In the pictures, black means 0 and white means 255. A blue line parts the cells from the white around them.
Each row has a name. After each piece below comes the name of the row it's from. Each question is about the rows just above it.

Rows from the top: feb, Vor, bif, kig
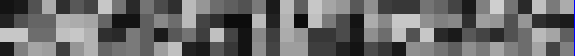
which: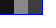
bif
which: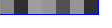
Vor
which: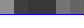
feb

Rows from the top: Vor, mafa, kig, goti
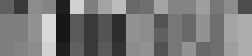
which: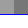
Vor
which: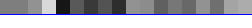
kig
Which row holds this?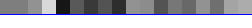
mafa
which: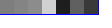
goti
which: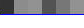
goti

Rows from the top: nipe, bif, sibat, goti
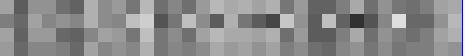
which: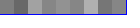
goti
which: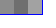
sibat
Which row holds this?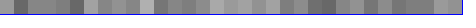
goti
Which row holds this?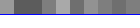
sibat
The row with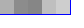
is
bif
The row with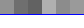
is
nipe

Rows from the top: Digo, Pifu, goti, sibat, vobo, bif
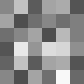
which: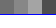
goti
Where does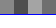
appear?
bif

